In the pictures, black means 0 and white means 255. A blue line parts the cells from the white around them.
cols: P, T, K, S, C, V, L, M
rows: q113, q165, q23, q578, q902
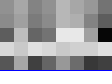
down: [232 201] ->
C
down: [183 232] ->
C
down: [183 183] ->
C
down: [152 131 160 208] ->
L
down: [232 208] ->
V
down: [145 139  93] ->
P
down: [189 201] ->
T

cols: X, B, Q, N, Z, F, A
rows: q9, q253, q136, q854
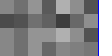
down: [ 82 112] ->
B
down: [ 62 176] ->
Z
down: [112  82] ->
B

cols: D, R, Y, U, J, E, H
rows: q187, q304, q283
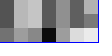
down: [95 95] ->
E
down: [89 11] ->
U
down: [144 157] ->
J
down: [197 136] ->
Y

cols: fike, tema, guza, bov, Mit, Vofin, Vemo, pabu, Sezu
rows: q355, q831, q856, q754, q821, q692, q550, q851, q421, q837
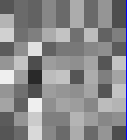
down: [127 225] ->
guza
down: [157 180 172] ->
Vofin
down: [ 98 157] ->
bov
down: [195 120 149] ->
Mit
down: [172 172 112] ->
Vofin
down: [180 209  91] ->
fike

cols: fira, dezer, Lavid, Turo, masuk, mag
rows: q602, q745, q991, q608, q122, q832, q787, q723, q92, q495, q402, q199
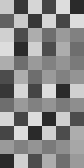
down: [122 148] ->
mag
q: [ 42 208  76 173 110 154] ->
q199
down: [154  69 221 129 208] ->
dezer
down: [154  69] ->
dezer
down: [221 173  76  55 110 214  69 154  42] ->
fira

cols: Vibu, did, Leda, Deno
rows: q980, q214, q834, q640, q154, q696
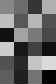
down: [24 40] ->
did
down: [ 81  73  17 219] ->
Deno
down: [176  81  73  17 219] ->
Deno

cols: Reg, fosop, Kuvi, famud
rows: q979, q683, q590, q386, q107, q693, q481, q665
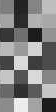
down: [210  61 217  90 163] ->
Kuvi
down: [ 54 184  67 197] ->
Reg
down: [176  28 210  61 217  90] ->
Kuvi
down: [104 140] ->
Reg
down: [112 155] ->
fosop

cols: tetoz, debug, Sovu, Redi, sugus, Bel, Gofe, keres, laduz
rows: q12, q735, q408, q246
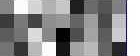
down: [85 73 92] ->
keres
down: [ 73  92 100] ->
keres
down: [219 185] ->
Sovu
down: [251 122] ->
debug
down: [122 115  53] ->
debug
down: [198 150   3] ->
sugus

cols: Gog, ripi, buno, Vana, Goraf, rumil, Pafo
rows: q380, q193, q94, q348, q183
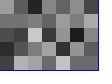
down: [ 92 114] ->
ripi
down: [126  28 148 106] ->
rumil
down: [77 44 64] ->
Gog
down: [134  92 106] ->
Pafo
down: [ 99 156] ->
Goraf
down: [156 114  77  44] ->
Gog

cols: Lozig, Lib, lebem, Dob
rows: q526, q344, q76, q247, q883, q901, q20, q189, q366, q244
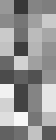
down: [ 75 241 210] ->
Lozig
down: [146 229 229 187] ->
Dob
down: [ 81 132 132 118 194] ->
lebem

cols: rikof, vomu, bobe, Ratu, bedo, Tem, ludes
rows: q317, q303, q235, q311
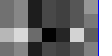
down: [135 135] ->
vomu
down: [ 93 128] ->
ludes
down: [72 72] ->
Ratu

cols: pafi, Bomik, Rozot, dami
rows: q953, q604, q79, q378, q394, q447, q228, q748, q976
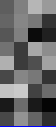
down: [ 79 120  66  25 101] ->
Rozot
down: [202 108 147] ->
Bomik
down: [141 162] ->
dami
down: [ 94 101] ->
pafi
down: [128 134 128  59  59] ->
Bomik
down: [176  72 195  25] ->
pafi
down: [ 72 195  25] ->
pafi

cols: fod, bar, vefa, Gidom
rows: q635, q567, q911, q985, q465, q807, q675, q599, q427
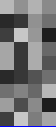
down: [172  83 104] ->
vefa
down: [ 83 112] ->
Gidom
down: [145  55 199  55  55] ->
bar
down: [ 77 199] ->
bar
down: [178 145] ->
vefa

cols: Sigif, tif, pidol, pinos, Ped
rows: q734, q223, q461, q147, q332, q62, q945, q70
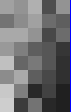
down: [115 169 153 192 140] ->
Sigif
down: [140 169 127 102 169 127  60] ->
tif
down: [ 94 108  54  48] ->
Ped
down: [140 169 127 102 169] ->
tif
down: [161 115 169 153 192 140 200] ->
Sigif
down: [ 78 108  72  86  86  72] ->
pinos

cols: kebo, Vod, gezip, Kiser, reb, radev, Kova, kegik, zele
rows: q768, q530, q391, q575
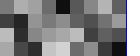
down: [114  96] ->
kegik
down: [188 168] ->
kebo
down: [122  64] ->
kebo
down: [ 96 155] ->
zele

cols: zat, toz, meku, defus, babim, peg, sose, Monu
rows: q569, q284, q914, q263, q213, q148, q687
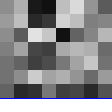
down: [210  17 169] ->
babim
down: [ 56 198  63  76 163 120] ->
defus
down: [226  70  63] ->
meku
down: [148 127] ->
sose

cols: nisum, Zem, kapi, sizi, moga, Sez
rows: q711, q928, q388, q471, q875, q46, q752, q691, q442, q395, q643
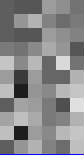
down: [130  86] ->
Sez
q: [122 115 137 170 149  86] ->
q471
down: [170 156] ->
kapi
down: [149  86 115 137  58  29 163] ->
Zem

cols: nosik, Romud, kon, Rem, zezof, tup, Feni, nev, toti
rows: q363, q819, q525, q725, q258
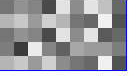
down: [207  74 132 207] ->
Rem
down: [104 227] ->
Feni
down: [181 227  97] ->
zezof
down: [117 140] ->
tup
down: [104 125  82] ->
toti
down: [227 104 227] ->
Feni

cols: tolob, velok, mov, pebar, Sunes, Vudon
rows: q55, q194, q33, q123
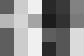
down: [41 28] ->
pebar
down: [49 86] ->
Sunes
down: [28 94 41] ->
pebar
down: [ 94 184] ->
tolob
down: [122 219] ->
Vudon
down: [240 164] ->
mov

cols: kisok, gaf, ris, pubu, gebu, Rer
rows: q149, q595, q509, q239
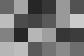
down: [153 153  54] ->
gebu
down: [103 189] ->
kisok
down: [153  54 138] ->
gebu
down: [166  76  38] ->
gaf

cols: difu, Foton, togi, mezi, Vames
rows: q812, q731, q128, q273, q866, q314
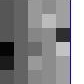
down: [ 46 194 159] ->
Vames
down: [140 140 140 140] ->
mezi
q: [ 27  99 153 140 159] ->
q866
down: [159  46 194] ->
Vames
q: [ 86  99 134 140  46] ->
q128
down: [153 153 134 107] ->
togi

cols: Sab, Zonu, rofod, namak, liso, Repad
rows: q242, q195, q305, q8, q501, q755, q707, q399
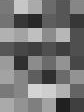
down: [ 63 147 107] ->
liso
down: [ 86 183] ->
liso
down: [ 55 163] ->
Zonu

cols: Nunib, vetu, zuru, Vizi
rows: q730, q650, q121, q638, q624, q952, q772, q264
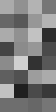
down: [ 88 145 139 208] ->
vetu
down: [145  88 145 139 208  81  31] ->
vetu
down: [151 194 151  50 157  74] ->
zuru
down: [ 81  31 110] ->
vetu

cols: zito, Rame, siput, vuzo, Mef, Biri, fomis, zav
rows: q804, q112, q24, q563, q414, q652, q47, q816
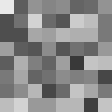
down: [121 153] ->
zav
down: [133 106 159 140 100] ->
vuzo
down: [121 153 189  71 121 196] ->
zav
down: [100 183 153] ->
siput
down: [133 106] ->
vuzo
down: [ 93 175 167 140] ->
Rame
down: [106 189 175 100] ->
fomis

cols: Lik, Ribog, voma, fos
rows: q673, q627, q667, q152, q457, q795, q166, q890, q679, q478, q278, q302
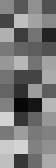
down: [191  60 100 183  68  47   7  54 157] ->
Ribog
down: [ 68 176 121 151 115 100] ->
Lik
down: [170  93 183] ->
fos
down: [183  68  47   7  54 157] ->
Ribog
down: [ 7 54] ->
Ribog
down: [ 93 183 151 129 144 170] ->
fos

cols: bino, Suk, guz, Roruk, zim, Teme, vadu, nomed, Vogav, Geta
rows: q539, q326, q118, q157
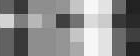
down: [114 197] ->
Teme
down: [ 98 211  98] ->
bino
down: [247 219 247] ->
vadu
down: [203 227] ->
nomed
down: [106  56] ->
Vogav

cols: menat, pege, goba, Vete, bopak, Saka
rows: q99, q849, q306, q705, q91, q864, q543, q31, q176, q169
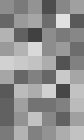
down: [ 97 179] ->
pege
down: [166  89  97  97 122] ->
menat
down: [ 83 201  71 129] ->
bopak
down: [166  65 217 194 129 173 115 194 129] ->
goba
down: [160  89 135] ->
Saka
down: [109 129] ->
Saka

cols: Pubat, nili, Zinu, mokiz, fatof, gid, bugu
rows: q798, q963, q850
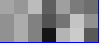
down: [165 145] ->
Pubat
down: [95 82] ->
mokiz

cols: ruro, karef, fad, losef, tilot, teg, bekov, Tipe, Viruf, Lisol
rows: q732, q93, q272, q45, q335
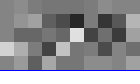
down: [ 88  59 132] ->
Viruf
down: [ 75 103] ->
tilot
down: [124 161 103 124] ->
fad
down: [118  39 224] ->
teg
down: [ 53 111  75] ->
Tipe

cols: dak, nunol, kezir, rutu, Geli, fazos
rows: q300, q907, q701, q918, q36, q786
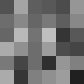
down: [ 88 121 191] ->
rutu
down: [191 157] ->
rutu
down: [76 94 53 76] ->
Geli
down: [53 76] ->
Geli
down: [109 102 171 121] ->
dak
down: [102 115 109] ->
kezir
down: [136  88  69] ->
fazos

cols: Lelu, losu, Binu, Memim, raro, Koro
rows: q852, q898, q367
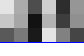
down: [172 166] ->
losu
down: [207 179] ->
Memim
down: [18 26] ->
Binu
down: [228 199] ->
Lelu
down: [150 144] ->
Koro
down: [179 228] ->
Memim

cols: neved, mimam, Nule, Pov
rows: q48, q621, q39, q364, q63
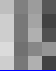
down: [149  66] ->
Pov
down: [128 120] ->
mimam

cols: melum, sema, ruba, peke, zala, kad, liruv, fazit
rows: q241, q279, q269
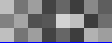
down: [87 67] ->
peke
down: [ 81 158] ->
ruba
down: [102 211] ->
zala
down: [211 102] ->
zala
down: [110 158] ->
fazit

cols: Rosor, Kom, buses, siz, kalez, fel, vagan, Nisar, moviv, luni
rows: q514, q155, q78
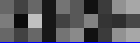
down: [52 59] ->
Nisar
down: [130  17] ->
vagan

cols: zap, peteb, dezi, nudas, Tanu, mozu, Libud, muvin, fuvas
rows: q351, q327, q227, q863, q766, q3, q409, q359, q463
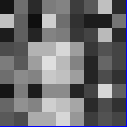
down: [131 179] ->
nudas
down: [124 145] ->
peteb
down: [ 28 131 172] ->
dezi
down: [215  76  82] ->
muvin

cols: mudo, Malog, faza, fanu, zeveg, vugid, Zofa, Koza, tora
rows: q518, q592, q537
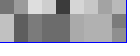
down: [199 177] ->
Zofa
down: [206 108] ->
fanu
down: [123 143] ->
tora
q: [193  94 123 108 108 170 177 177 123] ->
q592
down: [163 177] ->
Koza

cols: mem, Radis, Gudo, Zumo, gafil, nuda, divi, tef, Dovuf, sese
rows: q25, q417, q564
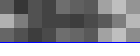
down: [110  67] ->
gafil
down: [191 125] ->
Dovuf
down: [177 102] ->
mem
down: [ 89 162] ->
tef
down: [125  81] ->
Radis

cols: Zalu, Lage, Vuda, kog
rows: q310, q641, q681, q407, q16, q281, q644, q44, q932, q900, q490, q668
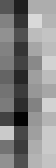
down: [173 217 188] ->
Vuda
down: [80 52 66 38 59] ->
Lage
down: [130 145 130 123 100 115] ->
Zalu
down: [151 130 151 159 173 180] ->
Vuda
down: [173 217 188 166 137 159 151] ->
Vuda
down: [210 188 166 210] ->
kog
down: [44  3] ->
Lage

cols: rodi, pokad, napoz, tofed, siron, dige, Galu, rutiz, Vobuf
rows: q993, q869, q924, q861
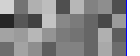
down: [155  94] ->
Vobuf
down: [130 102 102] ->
Galu
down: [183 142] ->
napoz
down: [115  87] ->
pokad

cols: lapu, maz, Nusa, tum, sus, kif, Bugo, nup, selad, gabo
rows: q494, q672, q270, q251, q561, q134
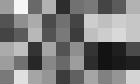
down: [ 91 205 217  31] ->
selad
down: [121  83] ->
sus
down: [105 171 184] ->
Nusa
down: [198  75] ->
gabo

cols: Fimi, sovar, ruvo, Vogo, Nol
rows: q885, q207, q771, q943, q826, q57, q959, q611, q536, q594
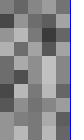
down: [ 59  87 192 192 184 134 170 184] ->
Vogo
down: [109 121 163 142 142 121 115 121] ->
ruvo
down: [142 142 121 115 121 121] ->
ruvo
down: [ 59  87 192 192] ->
Vogo
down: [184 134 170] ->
Vogo
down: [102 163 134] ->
Nol

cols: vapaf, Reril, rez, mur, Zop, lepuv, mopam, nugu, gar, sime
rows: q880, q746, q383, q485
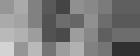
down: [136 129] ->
mopam
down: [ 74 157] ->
Zop
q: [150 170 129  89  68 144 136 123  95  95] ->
q880
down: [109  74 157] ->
Zop

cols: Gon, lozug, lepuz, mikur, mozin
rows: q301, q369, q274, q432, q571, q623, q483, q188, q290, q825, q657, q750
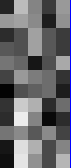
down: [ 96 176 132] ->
lepuz
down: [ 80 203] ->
lozug

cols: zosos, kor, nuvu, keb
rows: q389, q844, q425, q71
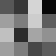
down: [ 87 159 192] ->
zosos
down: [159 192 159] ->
zosos

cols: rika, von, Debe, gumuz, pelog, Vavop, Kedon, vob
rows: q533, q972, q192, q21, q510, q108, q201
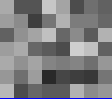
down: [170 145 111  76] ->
von
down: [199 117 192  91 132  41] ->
gumuz
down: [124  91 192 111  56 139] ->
Kedon
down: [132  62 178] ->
Vavop

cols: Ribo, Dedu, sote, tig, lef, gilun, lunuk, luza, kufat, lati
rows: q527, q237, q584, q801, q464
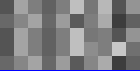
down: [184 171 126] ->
luza
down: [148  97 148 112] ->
lati
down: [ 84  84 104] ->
Ribo
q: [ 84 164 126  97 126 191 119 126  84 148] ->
q584
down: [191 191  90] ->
gilun

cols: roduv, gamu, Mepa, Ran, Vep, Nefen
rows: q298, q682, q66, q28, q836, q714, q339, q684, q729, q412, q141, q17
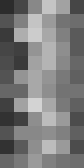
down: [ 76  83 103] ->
roduv
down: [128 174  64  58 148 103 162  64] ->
gamu
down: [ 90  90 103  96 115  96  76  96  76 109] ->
Nefen
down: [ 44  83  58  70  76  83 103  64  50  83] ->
roduv
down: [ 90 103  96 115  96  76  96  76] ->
Nefen

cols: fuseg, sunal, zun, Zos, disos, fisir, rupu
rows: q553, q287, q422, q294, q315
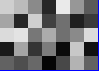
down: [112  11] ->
disos
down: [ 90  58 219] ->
rupu
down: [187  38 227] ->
sunal
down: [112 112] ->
disos

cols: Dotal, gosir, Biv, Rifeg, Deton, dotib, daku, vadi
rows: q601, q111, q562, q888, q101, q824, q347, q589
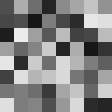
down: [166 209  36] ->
vadi
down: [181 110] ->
Biv
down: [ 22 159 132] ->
Biv
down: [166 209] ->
vadi
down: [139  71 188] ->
Deton

